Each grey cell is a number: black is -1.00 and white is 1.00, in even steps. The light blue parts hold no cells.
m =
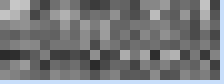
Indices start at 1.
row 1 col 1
0.12
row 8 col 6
0.07
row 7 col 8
-0.14
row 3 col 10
-0.03
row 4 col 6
-0.24
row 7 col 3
0.21
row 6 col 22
0.03
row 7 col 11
-0.43
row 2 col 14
-0.39
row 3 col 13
-0.21
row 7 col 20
-0.24
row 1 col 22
-0.49
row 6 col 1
-0.66
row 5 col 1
-0.12
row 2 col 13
-0.27
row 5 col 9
0.10
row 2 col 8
0.16
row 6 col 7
-0.54
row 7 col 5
-0.57
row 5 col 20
-0.21
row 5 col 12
-0.09
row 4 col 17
0.13
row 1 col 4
-0.20
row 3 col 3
0.14
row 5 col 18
-0.29
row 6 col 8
-0.41
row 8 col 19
0.05
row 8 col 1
0.08
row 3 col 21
0.12
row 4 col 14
-0.34
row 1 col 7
0.07
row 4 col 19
-0.24
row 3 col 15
-0.09
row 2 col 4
-0.45
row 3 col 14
-0.07
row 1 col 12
-0.19
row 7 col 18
-0.24
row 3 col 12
-0.19

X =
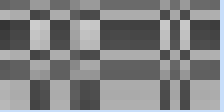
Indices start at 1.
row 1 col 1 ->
-0.22
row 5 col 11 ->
-0.40
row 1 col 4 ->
0.21
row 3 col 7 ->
-0.49
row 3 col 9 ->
0.58
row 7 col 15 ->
-0.25
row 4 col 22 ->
-0.47
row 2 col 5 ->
-0.39
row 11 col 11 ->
0.37
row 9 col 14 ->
0.34
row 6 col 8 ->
-0.29
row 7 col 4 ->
0.33
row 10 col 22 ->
0.35
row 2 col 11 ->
0.35
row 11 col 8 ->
-0.30
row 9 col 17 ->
-0.39
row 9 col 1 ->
0.41
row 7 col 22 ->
-0.27
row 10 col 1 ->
0.40
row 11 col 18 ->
0.34
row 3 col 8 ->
0.30
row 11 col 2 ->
0.37
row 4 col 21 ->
-0.44
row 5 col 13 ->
-0.39
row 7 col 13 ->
-0.24
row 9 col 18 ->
0.31
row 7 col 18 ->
-0.19
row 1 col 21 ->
-0.17
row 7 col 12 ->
-0.24
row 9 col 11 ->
0.34
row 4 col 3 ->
-0.45
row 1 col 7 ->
-0.17
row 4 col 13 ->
-0.43
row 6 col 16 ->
0.36
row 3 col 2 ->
-0.49
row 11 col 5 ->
-0.39
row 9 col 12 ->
0.34
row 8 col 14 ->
-0.25

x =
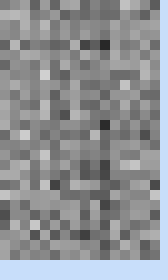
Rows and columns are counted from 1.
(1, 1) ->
-0.03
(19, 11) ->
-0.19
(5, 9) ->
-0.47
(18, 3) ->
0.13
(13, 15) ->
-0.11
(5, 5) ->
-0.07
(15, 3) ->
0.10
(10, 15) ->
-0.15
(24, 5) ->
0.31
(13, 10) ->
-0.10
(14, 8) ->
-0.06
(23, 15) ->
-0.04
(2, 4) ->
-0.04
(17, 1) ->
0.01
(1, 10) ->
0.02
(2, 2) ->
0.44
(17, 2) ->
0.32
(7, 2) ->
0.14
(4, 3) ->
0.26
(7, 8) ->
0.07
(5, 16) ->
-0.15
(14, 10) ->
0.43
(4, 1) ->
0.11
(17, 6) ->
0.05
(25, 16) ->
0.01
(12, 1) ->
0.29
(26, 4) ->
0.02
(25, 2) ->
0.12
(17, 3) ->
0.41
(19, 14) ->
0.24
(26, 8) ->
0.09
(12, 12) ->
-0.01
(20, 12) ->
0.29
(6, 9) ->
0.33
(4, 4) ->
0.14
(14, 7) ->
-0.13

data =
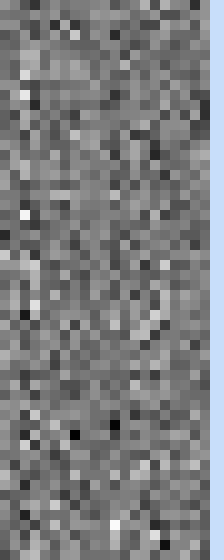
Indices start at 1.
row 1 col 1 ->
0.18
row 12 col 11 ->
-0.09
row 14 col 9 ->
0.13
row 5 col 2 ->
-0.23
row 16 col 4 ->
-0.10
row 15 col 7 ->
-0.25
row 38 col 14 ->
-0.44
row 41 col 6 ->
-0.20
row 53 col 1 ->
-0.10
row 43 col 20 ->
-0.18
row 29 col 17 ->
0.10
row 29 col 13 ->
0.06
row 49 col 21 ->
-0.36
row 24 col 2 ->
-0.14
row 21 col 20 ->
-0.02
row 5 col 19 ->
-0.19
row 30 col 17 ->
0.46
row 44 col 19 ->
0.22
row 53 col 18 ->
-0.13
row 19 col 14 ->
-0.39
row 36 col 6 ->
-0.41
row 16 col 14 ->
0.30
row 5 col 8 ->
-0.24
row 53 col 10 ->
0.08
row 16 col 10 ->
-0.03
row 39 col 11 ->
-0.29
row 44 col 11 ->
0.11
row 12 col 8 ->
-0.51
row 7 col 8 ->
0.30
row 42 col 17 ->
-0.02
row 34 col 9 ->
-0.13
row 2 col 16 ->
0.16
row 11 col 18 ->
-0.19
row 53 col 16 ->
-0.68
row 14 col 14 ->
-0.57
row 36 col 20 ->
-0.07
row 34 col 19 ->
-0.16
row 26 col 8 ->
-0.10
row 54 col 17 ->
-0.24

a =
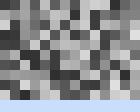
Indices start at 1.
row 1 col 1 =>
-0.54
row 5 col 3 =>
-0.14
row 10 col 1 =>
0.61
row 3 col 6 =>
0.45
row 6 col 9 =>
0.67
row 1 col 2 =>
-0.40
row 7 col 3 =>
0.52
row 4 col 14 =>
0.75
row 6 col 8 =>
0.28
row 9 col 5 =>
0.53
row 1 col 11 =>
0.58
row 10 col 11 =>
0.12
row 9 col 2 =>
-0.34
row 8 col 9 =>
0.34
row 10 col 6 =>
0.60
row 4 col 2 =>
-0.56
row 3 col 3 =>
0.17
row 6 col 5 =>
0.25
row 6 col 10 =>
-0.47
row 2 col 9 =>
0.52
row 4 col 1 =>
-0.60
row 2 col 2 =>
0.14
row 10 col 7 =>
-0.30
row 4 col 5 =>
0.60
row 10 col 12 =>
0.61
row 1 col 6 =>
-0.27
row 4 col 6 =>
-0.34
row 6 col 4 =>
-0.59
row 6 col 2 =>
0.37
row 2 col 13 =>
0.00
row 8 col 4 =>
0.17
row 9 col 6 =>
-0.17
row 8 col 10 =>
0.57
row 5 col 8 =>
0.44

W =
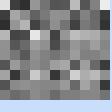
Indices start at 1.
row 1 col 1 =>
0.76
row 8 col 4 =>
0.58
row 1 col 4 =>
0.18
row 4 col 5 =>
0.32
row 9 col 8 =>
-0.18
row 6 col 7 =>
0.01
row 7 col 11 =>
-0.54
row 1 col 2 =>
-0.51
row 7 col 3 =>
-0.01
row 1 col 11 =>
0.85
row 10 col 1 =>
-0.02
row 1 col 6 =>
-0.34
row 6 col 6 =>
-0.09
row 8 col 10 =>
0.45
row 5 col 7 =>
-0.08
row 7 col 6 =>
0.24
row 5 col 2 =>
-0.32
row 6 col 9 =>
0.00
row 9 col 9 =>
0.29
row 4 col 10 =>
0.35
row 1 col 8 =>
0.47
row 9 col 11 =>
-0.56
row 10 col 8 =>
-0.01
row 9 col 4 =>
0.08
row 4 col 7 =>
0.18
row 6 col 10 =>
0.02
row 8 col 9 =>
0.36
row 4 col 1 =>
0.43
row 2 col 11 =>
-0.54
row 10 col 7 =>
-0.01
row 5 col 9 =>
0.07

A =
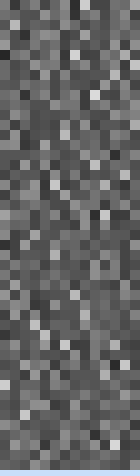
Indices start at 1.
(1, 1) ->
-0.02
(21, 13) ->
0.04
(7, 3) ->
-0.34
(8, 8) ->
-0.42
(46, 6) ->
-0.16
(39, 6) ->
-0.01
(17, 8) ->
-0.31
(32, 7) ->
-0.35
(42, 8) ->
-0.02
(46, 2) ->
-0.20
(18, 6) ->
0.07
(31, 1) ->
-0.17
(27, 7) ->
-0.36
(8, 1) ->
-0.17
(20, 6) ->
-0.41
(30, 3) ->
0.01
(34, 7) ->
-0.23
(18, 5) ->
-0.50
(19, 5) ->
-0.57
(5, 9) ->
-0.38
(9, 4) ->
-0.21
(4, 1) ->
-0.06
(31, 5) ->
-0.49
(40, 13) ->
0.18
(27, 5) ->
-0.47
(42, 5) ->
-0.23
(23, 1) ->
-0.05
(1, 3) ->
-0.23
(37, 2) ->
-0.35
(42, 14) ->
-0.11
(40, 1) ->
-0.21
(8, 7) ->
0.01
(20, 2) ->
-0.19
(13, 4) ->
-0.41
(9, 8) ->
-0.35
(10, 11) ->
-0.43
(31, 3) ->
0.00
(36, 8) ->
0.09
